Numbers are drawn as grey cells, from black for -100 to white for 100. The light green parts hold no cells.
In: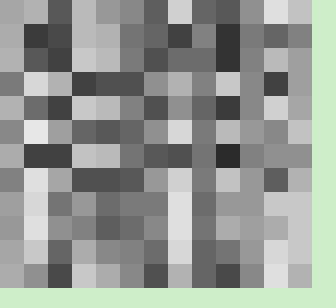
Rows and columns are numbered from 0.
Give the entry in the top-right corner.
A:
52
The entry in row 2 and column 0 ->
40
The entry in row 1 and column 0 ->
35
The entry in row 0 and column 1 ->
40
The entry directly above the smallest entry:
46
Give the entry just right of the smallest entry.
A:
1
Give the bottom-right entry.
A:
40
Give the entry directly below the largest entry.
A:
-49
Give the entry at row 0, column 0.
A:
30
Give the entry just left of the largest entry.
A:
7
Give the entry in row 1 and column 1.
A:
-54
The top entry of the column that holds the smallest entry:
-31
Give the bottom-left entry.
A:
35
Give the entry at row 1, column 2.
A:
-43
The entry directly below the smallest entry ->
52
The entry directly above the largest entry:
-15
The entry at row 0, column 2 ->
-31
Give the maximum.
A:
81

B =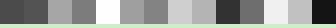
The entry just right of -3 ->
99
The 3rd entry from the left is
30
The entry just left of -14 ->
-61
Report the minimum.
-84

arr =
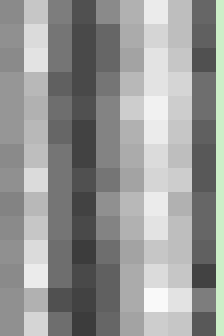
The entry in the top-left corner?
8
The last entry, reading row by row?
-31
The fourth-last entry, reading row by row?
28
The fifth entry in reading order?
8
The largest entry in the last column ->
-2
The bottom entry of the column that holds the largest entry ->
61
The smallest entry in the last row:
-53
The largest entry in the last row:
67
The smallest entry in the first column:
3
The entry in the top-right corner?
-20
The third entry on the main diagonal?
-8
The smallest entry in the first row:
-37
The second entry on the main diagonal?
72
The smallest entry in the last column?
-48
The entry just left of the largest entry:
34
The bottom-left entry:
13
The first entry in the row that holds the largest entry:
13
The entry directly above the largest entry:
72
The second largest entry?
89
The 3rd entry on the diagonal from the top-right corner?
78
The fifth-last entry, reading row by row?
-20
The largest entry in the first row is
84

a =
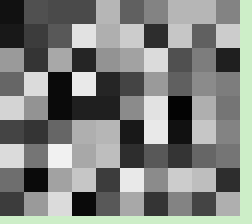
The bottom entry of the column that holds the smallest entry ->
3
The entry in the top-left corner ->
-87
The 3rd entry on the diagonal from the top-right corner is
-37
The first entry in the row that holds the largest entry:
72
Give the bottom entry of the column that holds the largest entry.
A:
72
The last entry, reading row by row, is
37
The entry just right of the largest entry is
32
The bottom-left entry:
-53
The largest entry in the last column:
60
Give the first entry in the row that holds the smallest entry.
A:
66
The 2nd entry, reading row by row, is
-37
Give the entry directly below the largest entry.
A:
27
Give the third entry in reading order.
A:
-42
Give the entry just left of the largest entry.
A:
-8
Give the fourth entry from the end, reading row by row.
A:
-59
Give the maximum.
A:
89
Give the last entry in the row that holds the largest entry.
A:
-8
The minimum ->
-98
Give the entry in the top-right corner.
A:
3
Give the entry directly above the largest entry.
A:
-20
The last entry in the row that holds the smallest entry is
-8
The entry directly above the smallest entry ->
-25
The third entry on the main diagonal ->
32
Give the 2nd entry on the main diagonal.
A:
-53
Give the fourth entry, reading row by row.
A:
-42

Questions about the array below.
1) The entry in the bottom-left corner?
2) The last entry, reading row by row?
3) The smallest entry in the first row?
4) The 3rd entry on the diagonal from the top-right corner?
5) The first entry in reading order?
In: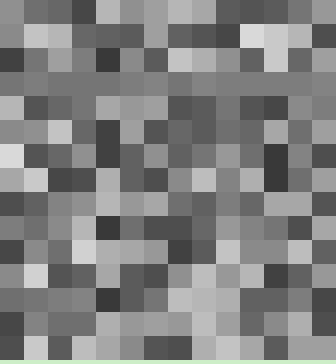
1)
-39
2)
25
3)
-44
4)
58
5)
13

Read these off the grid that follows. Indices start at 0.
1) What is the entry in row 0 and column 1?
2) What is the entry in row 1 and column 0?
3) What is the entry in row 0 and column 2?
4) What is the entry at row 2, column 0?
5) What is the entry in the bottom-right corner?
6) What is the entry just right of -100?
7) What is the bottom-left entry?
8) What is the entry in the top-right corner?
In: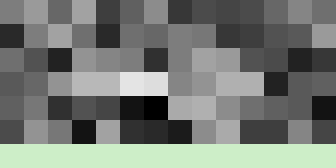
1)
21
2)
-68
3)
-19
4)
-13
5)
-46
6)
33
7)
-41
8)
-13

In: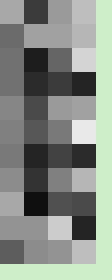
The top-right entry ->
49
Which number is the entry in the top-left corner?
32
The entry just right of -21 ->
66
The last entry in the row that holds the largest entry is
83
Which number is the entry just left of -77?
-11
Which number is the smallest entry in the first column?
-27
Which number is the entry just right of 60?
-72
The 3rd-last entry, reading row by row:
10
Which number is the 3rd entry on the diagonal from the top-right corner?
-77
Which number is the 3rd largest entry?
60
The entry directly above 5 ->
-11
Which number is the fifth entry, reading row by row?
-16
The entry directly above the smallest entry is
-60
